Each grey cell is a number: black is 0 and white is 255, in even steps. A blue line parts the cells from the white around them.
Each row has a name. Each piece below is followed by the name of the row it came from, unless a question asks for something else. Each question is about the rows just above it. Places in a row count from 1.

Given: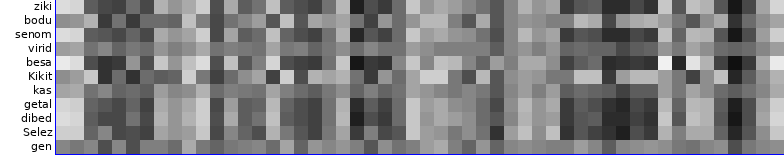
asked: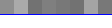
virid
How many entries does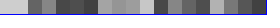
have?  19

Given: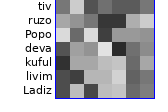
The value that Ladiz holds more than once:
[189]
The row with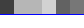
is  livim
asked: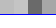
kuful
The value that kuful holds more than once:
[167]
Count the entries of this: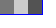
3

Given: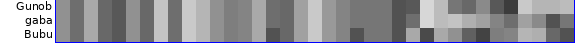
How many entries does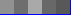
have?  5
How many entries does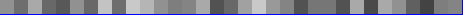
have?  33
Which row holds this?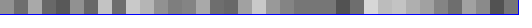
gaba
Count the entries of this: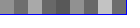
9
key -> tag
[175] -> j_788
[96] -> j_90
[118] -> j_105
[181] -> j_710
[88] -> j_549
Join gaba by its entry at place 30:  j_788
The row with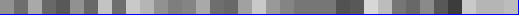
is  Gunob

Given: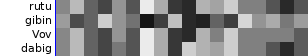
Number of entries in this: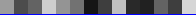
14
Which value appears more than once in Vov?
[128]
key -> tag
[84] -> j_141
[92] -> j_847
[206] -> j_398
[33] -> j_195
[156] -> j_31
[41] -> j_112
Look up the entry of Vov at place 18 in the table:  j_847
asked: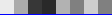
Vov
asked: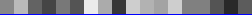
dabig

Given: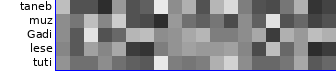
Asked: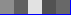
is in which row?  muz
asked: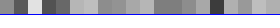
Gadi
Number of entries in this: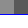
2
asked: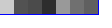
muz
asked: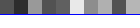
taneb

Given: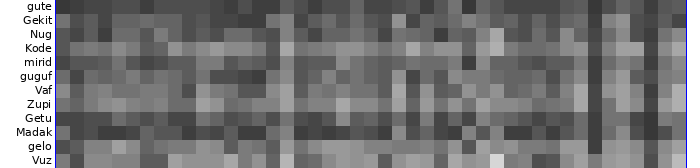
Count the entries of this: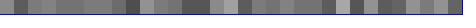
33
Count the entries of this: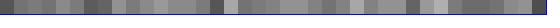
39
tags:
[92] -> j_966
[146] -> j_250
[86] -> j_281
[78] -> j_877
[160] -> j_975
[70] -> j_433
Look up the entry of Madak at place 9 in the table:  j_281
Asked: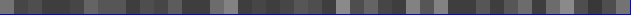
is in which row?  Madak

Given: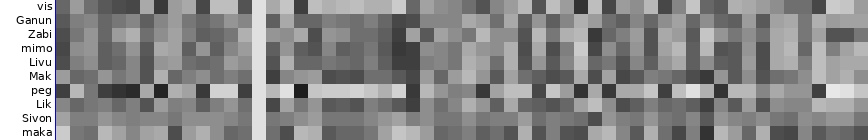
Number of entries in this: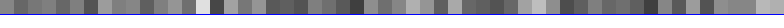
56
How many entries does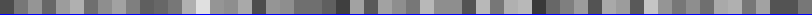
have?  58

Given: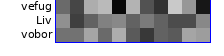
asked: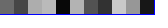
vefug
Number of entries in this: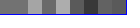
9

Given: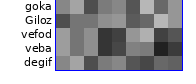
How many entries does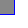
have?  1
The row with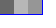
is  Giloz
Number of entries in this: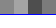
4

